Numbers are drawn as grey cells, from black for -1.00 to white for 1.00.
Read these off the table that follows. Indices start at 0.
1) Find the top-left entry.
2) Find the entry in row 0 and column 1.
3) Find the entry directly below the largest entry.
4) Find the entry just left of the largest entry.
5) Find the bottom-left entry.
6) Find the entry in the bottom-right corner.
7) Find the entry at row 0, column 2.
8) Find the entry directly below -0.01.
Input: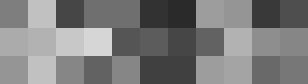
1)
-0.01
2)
0.51
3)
-0.23
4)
0.57
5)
0.17
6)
-0.07
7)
-0.45
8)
0.34

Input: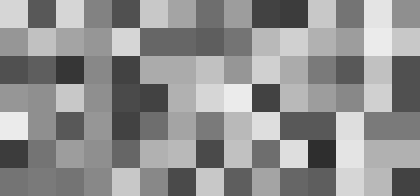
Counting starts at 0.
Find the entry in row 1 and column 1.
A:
0.51
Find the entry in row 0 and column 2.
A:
0.68
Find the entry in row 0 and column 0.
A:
0.68
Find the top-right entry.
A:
0.12
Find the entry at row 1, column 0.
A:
0.18
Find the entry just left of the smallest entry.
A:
0.74
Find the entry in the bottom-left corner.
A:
-0.09
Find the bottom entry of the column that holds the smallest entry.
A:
-0.26
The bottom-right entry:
-0.48
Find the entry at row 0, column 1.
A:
-0.31
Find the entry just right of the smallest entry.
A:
0.79
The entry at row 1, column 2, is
0.29
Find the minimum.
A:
-0.64
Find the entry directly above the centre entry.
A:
0.51
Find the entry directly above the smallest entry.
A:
-0.31

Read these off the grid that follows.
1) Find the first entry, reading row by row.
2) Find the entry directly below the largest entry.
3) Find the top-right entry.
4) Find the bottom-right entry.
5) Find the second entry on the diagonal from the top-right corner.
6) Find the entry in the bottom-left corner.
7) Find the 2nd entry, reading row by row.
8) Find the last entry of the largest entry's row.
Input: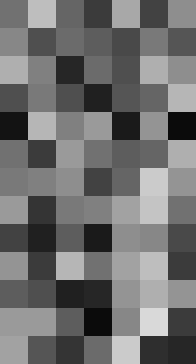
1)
-0.11
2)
-0.64
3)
0.11
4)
-0.70
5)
-0.05
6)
0.27
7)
0.49
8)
-0.54

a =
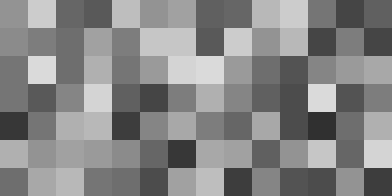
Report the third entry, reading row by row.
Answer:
-0.20
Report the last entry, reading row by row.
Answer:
-0.52
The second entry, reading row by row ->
0.60
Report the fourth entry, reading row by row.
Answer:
-0.30
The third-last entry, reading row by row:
-0.40
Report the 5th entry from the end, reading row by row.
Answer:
0.04
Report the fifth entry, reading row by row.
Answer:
0.49
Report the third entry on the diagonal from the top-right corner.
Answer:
0.04
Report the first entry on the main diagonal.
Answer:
0.15
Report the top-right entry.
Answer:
-0.25
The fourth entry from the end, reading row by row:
-0.35
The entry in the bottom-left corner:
-0.14
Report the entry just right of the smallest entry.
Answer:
-0.14
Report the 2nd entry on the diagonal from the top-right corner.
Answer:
-0.02
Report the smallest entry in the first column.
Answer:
-0.57
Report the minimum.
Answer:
-0.62
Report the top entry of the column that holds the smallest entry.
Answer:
-0.08
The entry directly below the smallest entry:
0.55

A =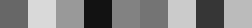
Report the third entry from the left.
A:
0.20
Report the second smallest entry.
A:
-0.58
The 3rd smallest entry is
-0.19

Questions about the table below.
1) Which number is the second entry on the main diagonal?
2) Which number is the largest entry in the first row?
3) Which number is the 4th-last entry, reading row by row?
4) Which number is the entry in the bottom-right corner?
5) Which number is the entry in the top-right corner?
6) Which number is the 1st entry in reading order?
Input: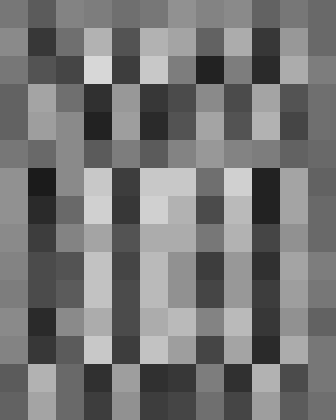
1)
-0.57
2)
0.14
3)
-0.46
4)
-0.13
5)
-0.18
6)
-0.07

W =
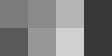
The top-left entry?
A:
-0.03
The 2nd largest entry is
0.42
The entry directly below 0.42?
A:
0.63

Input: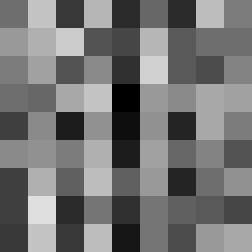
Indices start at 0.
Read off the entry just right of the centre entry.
0.14
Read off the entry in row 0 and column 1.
0.54
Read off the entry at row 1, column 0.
0.20
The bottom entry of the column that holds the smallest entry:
-0.83
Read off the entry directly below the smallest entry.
-0.89
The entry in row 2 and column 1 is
0.26
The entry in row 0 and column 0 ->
-0.14
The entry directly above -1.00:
-0.62
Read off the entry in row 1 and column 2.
0.59
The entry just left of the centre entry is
0.14
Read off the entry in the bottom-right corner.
0.32
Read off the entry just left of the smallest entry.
0.54
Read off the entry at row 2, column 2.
-0.35
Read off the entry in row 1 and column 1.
0.38
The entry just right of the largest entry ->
-0.67
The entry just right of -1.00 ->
0.20
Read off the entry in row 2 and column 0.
-0.03
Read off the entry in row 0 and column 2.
-0.56
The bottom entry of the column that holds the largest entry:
0.54
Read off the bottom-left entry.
-0.56
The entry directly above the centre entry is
-1.00

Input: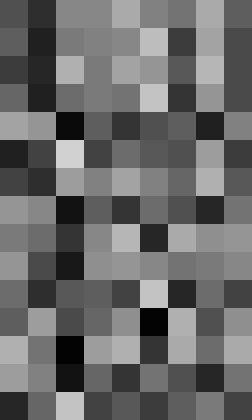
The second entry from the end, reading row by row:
-0.04
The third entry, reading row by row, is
0.06
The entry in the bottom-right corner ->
-0.48
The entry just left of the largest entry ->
-0.48
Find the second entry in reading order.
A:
-0.64
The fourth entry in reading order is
0.06
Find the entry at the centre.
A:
-0.59
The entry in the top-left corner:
-0.37
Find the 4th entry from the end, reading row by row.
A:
-0.53
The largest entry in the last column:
0.33
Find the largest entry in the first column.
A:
0.38
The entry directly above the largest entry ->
-0.92
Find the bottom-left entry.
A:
-0.70
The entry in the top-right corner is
-0.26
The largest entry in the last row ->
0.53
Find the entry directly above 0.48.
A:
0.01
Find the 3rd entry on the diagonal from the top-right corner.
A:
-0.31
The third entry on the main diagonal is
0.38
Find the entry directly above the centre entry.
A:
0.28
